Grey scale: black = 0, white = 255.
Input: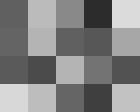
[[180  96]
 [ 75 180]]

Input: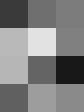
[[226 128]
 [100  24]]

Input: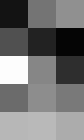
[[ 34   5]
 [134  46]]

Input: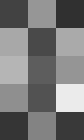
[[ 73 170]
 [ 93 149]]

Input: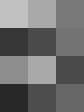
[[ 74 115]
 [169  74]]

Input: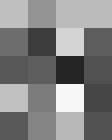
[[ 60 212]
 [ 94  36]]

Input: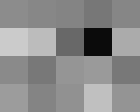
[[188 104]
 [120 149]]

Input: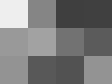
[[162 114]
 [ 88  82]]
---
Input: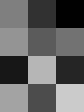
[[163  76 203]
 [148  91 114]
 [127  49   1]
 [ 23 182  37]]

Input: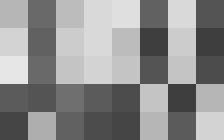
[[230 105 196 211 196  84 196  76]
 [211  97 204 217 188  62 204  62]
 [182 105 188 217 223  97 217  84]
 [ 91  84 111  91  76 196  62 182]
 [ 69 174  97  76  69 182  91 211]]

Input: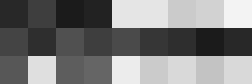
[[ 87 223  93 101 236 203 217 195 217]
 [ 68  46  80  62  74  54  46  27  40]
 [ 40  62  27  34 229 229 203 210 243]]

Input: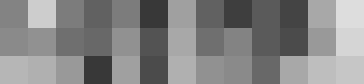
[[182 176 153  56 160  75 176 145 138 104 168 190 198]
 [138 145 111 104 145  83 168 111 131  90  75 153 213]
 [131 205 124  97 124  56 160  97  62  90  68 168 221]]

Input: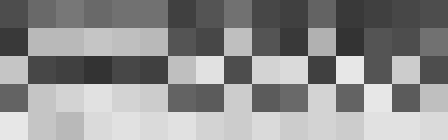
[[231 197 185 218 225 218 225 211 204 218 204 211 204 225 225 218]
 [197  71  64  51  71  64 191 225  77 211 218  64 231  84 204  77]
 [ 99 197 211 225 211 204  99  91 204  91 105 211  99 231  91 191]
 [ 77 105 119 105 113 113  64  84 113  71  64  99  57  64  71  77]
 [ 57 185 185 197 191 185  84  71 191  84  57 177  51  84  77 113]]

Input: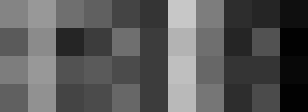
[[132 152 111  96  68  52 199 125  45  37  15]
 [125 152  82  90  75  60 191 103  52  52   8]
 [ 96 145  68  75 103  60 185 118  45  75   2]
 [ 90 139  37  60 111  60 179 111  37  82   2]]

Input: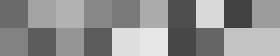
[[129  92 149  92 223 230  71 100 194 194]
 [106 163 178 135 121 171  77 217  64 155]]

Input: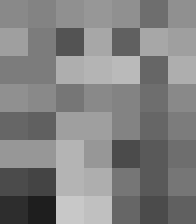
[[159 124  83 167  96 167 159]
 [151 151 180 151  75  89 110]
 [144 137 118 137 131 110 137]
 [137 131 144 151 144 110 144]
 [124 124 174 180 186 102 174]
 [102  96 159 159 131 102 124]
 [ 75  68 180 174 118  89 118]
 [ 45  30 200 192 102  75  96]]

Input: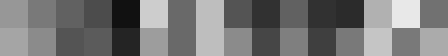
[[165 139  84  91  36 157 105 190 139  70 127  63 121 197 121 171]
 [151 121  97  76  17 205 105 190  84  49  97  49  43 177 232 113]]
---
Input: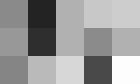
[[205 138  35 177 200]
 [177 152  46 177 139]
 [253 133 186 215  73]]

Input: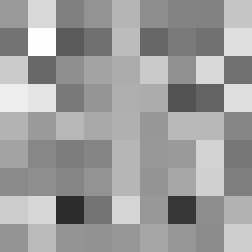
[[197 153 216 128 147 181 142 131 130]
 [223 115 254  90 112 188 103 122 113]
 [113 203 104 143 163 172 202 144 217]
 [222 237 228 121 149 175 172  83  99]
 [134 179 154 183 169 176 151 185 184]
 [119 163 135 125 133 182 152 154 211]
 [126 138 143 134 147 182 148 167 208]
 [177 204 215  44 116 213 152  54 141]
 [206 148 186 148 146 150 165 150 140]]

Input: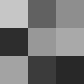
[[142 198  97]
 [169  45 152]
 [ 40 163  59]]

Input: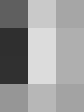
[[166  95 201]
 [175  47 220]
 [175  48 220]
 [163 150 183]]

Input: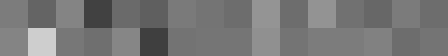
[[109 124 100 132  65 106  95 122 116 109 148 109 147 113 103 123]
 [116 132 206 119 111 134  63 115 117 117 144 116 124 124 129 109]]

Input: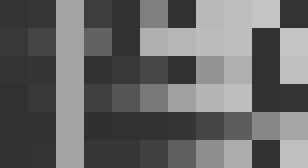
[[ 51  51  54 164  61  50 127  49 184 190 196]
 [196  56  69 164  98  50 175 182 188 190  50]
 [191  51  53 164  50  56  71  49 148 175  50]
 [ 51  49  56 164  63  85 121 160 181 190  50]
 [166  50  50 164  48  49  50  53  69  93 136]
 [191  50  51 164  54  55  65  96 142 172  50]]

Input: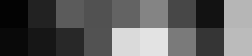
[[182   3  34  91  81  99 132  71  18]
 [187   9  22  40  82 218 227 122  53]]
